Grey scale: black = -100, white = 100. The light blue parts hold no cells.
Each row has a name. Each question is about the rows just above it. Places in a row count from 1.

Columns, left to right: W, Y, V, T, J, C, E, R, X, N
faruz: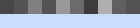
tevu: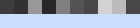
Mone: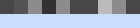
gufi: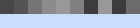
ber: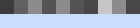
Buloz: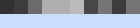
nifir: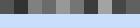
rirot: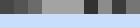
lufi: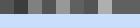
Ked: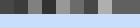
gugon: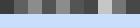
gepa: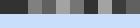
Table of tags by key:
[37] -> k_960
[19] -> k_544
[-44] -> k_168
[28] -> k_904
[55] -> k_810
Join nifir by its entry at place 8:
k_904
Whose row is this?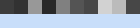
tevu
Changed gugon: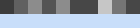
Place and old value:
6, [-34]
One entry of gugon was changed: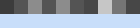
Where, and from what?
2, [-25]
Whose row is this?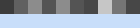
gugon

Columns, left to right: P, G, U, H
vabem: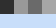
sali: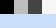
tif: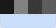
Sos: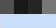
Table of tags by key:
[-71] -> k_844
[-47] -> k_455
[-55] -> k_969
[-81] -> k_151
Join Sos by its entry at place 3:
k_844
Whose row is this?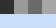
vabem
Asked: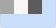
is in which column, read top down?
H
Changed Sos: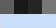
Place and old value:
1, [-37]

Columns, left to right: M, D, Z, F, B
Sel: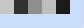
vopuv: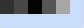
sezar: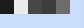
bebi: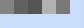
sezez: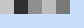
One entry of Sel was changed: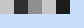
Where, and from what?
4, [48]
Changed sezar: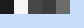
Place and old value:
2, [84]
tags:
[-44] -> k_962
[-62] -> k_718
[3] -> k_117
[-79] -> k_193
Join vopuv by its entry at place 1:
k_718
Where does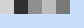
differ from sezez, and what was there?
1, [56]
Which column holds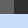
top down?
D
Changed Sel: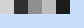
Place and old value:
1, [56]

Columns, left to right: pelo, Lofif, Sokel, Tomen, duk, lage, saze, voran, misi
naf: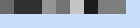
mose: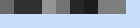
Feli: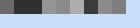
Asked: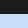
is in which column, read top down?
saze
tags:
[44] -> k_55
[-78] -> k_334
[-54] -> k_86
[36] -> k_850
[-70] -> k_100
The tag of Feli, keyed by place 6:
k_850

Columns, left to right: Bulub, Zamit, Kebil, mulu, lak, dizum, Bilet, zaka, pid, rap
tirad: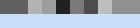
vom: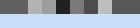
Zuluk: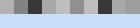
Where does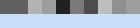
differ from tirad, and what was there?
10, [13]
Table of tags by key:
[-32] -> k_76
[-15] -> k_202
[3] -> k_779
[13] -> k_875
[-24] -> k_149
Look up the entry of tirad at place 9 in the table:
k_875
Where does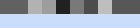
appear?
vom
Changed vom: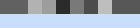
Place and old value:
5, [-74]
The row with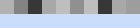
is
Zuluk

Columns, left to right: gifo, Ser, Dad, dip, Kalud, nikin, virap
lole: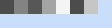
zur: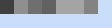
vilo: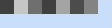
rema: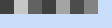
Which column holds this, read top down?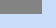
virap
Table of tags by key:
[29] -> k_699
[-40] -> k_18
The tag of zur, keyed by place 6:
k_699
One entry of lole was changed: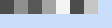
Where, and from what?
2, [3]
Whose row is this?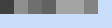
zur
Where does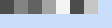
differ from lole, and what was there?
3, [-32]
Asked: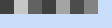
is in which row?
rema

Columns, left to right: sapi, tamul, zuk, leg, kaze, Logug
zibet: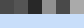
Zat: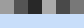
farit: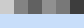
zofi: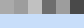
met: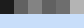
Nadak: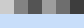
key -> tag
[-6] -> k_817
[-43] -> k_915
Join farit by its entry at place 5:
k_817
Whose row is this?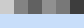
farit
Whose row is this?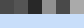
zibet
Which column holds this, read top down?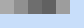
leg
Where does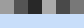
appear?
Zat

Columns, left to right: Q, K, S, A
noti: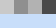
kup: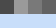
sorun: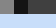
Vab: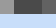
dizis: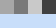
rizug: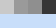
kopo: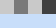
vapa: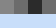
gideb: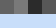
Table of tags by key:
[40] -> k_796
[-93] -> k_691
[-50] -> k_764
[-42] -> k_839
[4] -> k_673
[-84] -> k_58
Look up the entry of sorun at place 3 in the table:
k_764
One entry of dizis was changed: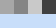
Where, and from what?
2, [-5]
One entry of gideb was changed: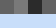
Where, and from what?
4, [-32]
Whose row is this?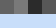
gideb
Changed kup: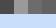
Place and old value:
3, [-5]
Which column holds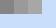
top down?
Q

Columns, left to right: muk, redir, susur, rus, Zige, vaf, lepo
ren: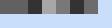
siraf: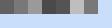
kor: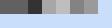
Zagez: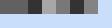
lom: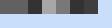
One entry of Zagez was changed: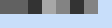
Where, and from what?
5, [-6]
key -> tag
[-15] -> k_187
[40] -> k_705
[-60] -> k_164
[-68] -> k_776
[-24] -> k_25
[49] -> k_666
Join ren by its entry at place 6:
k_164
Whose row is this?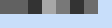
ren
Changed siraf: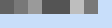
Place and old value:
4, [-42]

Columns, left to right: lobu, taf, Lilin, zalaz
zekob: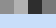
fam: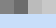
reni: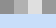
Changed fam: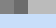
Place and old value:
4, [57]
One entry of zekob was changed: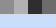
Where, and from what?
4, [-6]
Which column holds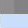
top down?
lobu

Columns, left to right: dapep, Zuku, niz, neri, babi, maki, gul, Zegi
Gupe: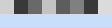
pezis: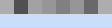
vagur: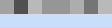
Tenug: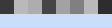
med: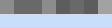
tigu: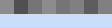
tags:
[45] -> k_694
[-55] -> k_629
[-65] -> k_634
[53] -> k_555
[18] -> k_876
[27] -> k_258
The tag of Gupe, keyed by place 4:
k_555
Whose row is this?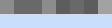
med
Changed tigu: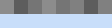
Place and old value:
2, [-37]
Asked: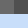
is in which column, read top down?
Zuku
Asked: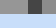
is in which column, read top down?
neri
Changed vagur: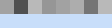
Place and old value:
5, [18]
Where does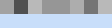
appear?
vagur

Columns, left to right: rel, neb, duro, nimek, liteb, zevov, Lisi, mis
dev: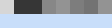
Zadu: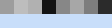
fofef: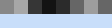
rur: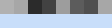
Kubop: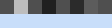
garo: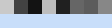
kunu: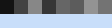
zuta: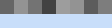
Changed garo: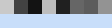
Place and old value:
8, [6]
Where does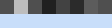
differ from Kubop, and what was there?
5, [-38]
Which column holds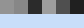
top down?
liteb

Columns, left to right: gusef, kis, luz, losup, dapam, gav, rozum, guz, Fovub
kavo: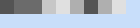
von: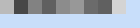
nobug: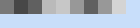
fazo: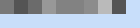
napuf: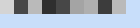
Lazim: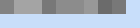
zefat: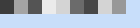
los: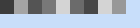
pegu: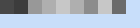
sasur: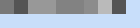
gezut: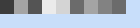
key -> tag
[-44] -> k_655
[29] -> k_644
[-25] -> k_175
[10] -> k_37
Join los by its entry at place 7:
k_655
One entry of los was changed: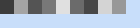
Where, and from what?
5, [66]
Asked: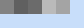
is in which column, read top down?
luz
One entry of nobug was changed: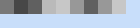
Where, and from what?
9, [66]
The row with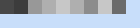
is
pegu
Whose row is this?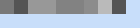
sasur

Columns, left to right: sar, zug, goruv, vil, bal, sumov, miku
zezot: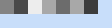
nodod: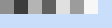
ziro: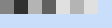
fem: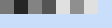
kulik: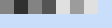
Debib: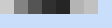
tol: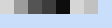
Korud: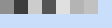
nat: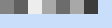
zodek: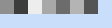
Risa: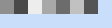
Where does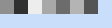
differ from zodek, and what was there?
2, [-53]
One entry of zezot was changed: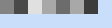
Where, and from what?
3, [86]
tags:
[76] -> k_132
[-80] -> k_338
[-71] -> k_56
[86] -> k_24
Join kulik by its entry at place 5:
k_132
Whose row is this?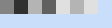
ziro
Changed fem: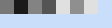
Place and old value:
2, [-71]

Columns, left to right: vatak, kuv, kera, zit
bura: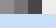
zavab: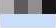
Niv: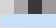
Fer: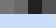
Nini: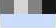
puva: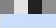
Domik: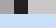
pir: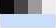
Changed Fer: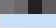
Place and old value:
4, [-36]
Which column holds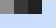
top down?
kera
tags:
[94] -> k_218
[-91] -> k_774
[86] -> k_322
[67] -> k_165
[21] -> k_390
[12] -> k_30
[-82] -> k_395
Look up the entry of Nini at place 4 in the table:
k_395

